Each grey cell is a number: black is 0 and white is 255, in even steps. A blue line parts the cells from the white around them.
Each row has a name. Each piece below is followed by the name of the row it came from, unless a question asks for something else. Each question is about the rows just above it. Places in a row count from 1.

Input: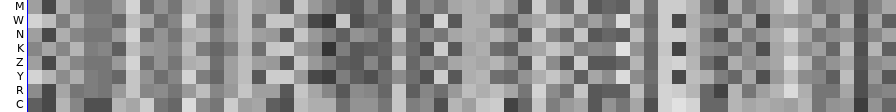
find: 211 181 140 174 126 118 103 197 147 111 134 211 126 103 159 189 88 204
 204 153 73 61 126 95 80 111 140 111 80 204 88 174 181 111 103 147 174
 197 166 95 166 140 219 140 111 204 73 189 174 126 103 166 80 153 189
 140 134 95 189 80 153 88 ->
Y
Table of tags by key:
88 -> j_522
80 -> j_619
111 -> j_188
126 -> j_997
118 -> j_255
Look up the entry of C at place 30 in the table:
j_619
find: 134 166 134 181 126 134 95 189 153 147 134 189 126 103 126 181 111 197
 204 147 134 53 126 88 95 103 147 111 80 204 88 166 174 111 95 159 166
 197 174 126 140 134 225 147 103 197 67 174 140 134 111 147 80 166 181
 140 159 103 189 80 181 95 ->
K
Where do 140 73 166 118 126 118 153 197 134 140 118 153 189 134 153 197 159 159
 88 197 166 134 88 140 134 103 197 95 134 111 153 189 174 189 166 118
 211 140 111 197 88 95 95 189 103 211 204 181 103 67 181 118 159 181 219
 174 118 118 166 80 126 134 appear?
R
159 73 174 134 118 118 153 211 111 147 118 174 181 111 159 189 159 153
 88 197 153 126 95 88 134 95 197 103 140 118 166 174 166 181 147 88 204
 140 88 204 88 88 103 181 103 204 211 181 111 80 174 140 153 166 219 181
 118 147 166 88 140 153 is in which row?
Z

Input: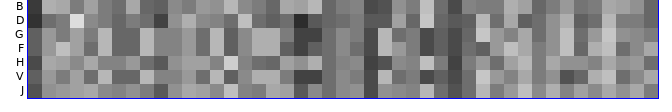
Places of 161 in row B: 5 20 36 43
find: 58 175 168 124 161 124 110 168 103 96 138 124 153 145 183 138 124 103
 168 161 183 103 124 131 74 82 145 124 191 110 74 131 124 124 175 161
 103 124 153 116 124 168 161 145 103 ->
B
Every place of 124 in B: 4 6 12 17 23 28 33 34 38 41
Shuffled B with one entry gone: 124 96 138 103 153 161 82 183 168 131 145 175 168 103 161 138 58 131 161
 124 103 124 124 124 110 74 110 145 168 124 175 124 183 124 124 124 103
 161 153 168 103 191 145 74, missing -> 116
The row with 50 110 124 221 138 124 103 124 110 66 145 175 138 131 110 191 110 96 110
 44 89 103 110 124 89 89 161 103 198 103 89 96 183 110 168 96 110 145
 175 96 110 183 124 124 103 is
D
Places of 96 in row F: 1 15 19 21 30 33

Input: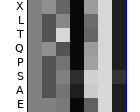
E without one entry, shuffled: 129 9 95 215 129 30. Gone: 121
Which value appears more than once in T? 215

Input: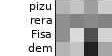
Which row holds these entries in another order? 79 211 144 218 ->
Fisa
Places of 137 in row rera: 3
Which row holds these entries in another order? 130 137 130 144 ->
rera
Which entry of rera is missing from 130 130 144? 137

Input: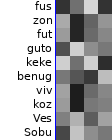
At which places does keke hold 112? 2
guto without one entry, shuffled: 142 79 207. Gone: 120

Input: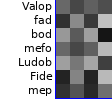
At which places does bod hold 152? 1
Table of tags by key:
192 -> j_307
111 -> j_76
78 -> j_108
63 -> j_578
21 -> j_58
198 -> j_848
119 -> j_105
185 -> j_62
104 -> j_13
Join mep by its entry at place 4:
j_76

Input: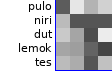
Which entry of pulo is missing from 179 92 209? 230
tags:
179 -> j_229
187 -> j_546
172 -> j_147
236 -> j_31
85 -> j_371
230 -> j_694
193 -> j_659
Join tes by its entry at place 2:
j_147
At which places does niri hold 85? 2 3 4
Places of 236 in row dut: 4
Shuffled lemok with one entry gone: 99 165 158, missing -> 69

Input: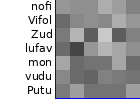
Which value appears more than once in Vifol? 136
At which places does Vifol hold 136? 2 4
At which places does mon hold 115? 3 4
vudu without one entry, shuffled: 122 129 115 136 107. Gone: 100

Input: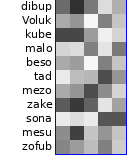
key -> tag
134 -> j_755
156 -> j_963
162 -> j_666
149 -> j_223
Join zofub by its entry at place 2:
j_963
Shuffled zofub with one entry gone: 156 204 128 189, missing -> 134
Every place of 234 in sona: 1 3
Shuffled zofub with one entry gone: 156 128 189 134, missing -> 204

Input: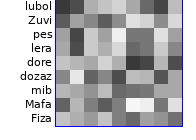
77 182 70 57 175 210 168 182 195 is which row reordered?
dore
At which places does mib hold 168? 2 8 9
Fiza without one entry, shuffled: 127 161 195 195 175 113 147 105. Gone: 154
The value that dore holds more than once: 182
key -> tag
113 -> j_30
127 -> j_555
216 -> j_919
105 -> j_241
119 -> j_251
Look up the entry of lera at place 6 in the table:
j_241

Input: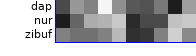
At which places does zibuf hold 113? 2 3
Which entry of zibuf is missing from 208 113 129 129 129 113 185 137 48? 55
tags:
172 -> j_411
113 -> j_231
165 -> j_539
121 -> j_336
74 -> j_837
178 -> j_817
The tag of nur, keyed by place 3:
j_411
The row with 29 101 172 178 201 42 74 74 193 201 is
nur
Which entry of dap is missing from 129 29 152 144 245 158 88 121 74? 82

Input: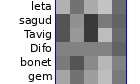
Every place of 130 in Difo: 1 2 3 4
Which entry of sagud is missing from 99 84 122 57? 145

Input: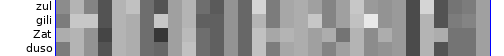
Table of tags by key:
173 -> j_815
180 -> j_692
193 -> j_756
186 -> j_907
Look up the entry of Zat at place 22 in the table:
j_692
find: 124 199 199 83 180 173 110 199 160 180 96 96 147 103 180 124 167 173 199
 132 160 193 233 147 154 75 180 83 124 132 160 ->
gili
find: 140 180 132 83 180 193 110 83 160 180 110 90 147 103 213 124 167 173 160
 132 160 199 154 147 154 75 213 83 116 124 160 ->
zul
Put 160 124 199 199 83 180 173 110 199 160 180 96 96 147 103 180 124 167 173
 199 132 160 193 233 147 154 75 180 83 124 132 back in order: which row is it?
gili
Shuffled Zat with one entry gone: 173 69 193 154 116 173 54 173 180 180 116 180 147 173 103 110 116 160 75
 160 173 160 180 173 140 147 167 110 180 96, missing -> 186
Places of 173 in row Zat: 1 6 18 20 24 28

